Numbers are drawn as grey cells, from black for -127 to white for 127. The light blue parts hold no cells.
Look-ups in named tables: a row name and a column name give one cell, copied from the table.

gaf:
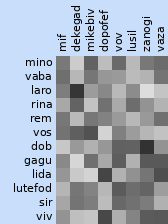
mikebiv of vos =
-45
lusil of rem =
56
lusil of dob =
-29
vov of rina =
42
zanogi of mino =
-7
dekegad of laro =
-73
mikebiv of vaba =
-9
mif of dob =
71
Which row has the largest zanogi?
laro

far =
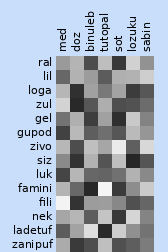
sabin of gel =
3
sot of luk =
-14
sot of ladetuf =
77
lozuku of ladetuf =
16
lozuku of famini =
13
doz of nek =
54
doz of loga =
-79
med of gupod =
-61
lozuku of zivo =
-32
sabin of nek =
4
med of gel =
-12
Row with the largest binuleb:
ladetuf

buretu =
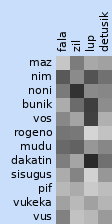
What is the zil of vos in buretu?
36
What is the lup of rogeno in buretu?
85
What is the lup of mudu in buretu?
23
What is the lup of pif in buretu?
74
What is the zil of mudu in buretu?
-29
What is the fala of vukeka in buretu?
33
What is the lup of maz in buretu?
40
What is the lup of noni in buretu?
10

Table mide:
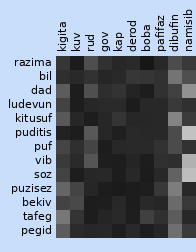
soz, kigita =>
-60
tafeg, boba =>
-63
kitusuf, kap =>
-74
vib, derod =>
-90
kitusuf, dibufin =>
4
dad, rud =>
-48
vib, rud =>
-42
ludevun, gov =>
-85

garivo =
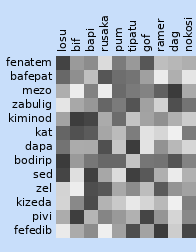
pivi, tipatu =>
49
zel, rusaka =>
-40
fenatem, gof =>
-40
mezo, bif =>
108
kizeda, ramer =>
57
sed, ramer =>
47
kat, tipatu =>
-2
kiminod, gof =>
35
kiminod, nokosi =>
76
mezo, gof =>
3
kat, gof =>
98
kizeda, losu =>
84
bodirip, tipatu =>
67
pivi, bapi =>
53
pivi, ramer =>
21

